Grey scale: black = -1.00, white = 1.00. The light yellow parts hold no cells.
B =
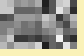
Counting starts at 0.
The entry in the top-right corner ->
-0.43
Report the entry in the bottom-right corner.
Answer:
-0.01
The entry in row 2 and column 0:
-0.43
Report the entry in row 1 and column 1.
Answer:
0.56
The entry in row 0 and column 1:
0.44
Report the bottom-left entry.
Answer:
0.44
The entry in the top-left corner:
0.56
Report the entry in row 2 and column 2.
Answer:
0.22
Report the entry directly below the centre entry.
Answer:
-0.21
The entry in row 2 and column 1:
-0.32
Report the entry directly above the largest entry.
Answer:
0.34
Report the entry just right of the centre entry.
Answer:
0.34
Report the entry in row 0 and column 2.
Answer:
0.11
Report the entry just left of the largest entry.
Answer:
-0.21
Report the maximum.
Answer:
0.90
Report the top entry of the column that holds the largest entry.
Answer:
0.56
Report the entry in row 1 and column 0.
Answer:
0.56

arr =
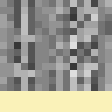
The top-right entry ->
0.39
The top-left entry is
0.15
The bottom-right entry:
0.39
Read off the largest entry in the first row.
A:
0.49
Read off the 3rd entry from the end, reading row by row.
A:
-0.44
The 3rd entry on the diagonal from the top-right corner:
0.62
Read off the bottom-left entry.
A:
0.04
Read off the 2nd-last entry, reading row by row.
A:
0.04
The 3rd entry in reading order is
-0.34
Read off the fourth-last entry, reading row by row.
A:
0.49
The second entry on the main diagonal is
0.04
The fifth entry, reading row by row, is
-0.34
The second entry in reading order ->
-0.09
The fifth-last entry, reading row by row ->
0.15
